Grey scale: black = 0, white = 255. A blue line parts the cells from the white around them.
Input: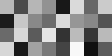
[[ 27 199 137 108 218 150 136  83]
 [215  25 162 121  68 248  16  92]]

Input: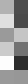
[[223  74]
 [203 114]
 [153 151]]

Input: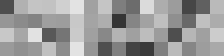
[[150 139 131 159 157 200 164 174  53 133 162 191 143 104 192 172]
 [154 144 152 192 140 227 149  79 128  67  58 127 186 134 157 169]]

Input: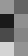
[[ 26 144]
 [212 147]]

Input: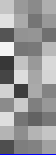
[[225 170 117 152]
 [243 118 121 185]
 [ 69 222 167 213]
 [139 202 127 152]
 [180 142 180 197]]

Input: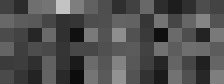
[[104  92  89  70  49  53  78  79 100  98  54 116  70 102 133  83]
 [100  62  77  73  53  72  71  80  89  91  66 114  93 111 108  92]
 [ 74  53  35  99  41  12 117  90 146  83  50  27 114  80  39 126]]
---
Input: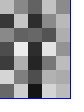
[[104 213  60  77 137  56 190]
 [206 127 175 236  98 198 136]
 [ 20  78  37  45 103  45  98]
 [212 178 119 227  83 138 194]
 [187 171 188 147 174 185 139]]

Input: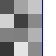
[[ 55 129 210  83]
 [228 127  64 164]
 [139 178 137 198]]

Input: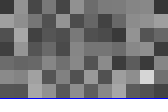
[[ 85 138 108  63  80 159  56]
 [ 84 132 101 149 167 142 147]
 [168 161 104  84  65 118  71]
 [145  85 134 105  85  81 120]
 [ 88 129 112  74  78 148  69]
 [142  81 136 134 121  76 145]
 [ 94 153  83 117  80 102 108]
 [136  81 139 117  75  66 123]
 [167 158  60 108  57 104 124]
 [ 91 142  92 136 147 140 133]
 [ 82 214  58 143  84 145 136]
 [ 67 112 134  60 103 159  53]]

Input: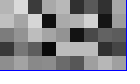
[[142  56 124 192 181]
 [163 119 147 165 218]
 [137  93 189 214  59]
 [140  10 165  16 169]
 [107 188 147 170 184]
 [ 87 188  19 178  48]
 [159 188  73 210  89]
 [183  48  98  21  49]
 [160  69  92 156 167]]

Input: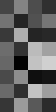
[[ 54 106  74 103 109  57 115  69]
 [155  47 141   2  51 174  36 132]
 [ 89 195  15 194 187  36  81  77]
 [ 43 158  21 208 161  40 118  48]]

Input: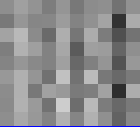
[[142 138 140 152 132 126 163 121 142]
 [168 177 176 176 150 177 185 150 160]
 [152 154 120 149 137 159 139 134 147]
 [131 114 161 113 130 130 106 135 125]
 [177 205 153 193 160 167 174 156 149]
 [133 109 122 114 104  91 118 131 120]
 [177 185 126 187 128 159 172 145 140]
 [144 124 162 120 149 156 124 164 143]
 [ 98 104  45 105  83 101  80  50 114]
 [136 121 173 122 152 143 115 171 145]]

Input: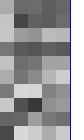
[[ 72 101 200 122 172 193 119 198 196 172]
 [216 102  81 213 117 110  90 155  69 106]
 [204 158  56 212 138 117  85 147  97 108]
 [173 120 144 130 182 162  97 187  92  94]
 [202 112 153 145 204 163  89 183 108 102]]

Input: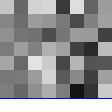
[[126 119 166 123 145 134 196]
 [103 121 104 158 117 109 103]
 [143 156 227 129 113 156 210]
 [173 211 202 177  78 149 214]
 [125  90  70 161 118 122  57]
 [ 19 137 182  65 155  74 221]
 [ 51  63  84  42 153 129 100]
 [202 160  86 188  65 160 156]]

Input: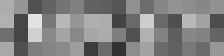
[[168 111 176 173]
 [ 79  69  71 150]
 [125 209 226  81]
 [132 136 120  98]
 [138 164 184 116]
 [157 136 150 128]
 [ 60 167 175  97]
 [106 171 172  95]
 [ 50 126  67  86]
 [140  81 104 145]
 [163 177 205 108]
 [107 130 105 134]
 [ 96  94  79 147]
 [121 135 184 141]
 [107 130 162 135]
 [151 101  77 145]]
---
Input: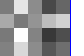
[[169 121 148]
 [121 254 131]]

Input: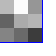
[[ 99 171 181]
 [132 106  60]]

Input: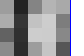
[[172  53 194]
 [ 98  48 205]]

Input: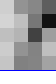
[[212 191 119]
 [191 180  65]]

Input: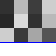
[[ 39 218  49]
 [206  58 166]]

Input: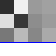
[[223  55 141]
 [120 186 135]]

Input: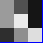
[[155 235  21]
 [ 46 143 222]]

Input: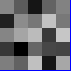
[[ 32 140 119]
 [133 165 187]]

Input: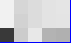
[[241 210 220]
 [ 57 204 232]]
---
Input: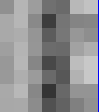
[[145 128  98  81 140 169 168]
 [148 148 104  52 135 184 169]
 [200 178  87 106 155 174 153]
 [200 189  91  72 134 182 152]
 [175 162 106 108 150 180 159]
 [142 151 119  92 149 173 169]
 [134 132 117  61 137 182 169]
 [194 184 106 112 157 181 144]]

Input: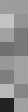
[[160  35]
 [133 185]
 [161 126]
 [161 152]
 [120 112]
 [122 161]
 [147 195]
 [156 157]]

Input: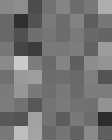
[[ 95 138  98 117 105 163 189 121]
 [ 45 109 121  93 115 161  85  89]
 [146 113 114 123 116  88 114 124]
 [124 125 107 121 111 121 150 123]
 [ 84 128 106 110 109 157 154 112]
 [147 140  95 132 106 124 202 138]
 [155  99 125 121 122  60  70 119]
 [101 105 122 108 118 111  81 105]
 [119  94 130 109 122  82  48 105]
 [173 120 108 132 114  76 141 136]]

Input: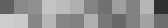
[[111 162 129 105 121 175 129 133 182 134 201 205]
 [ 49 182 130 158 113 131 175 188 195 144 137  97]]

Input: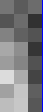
[[ 87 199 189]
 [ 95 197 161]
 [ 68 171 220]
 [ 82 133 156]
 [ 53 142 168]
 [ 83  97 130]
 [ 49 108  84]
 [108  91 117]]

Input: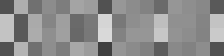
[[ 81 141 130 137  93 129 139 149  63 156 168 125 142 112 180  81]
 [202 131 141 147 199 150 150 130 217 120 104 160 143 172  89 195]
 [195 132 144 144 190 148 142 120 213 121 106 159 133 170  89 195]
 [ 89 136 142 150 106 130 140 151  81 157 164 125 140 112 174  81]]
